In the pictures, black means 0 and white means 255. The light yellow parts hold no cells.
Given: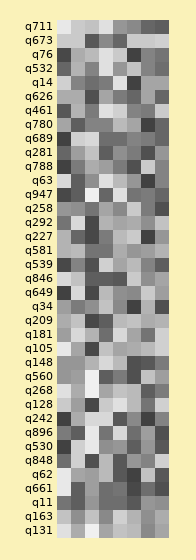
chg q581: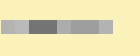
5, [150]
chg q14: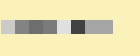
0, [208]
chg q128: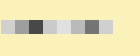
0, [202]

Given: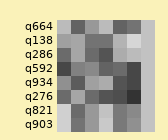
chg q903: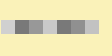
1, [115]
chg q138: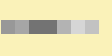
0, [160]

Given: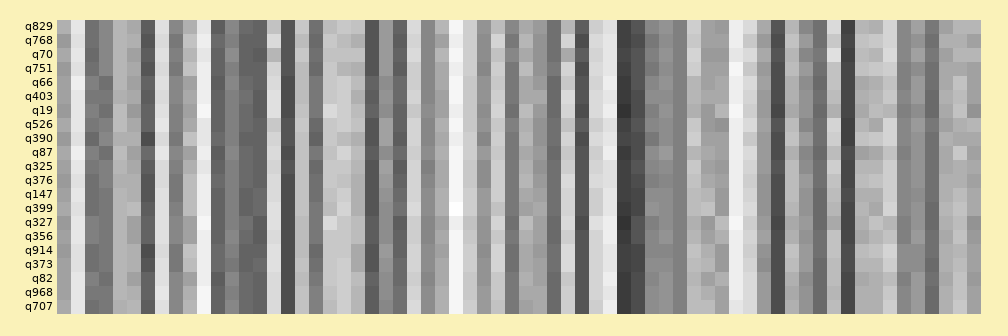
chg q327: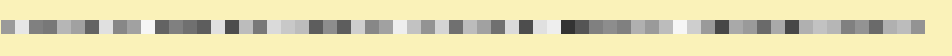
35, [106]
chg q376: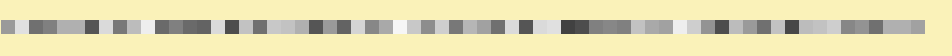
34, [154]
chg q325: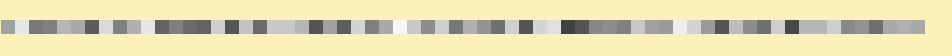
15, [212]
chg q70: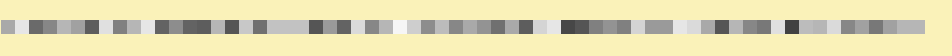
31, [194]

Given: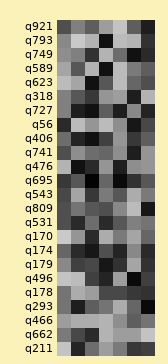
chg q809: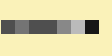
2, [87]
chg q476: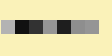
2, [42]
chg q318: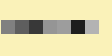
1, [87]
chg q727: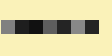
4, [30]
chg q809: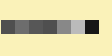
1, [116]
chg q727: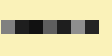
5, [136]
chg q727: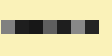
2, [17]

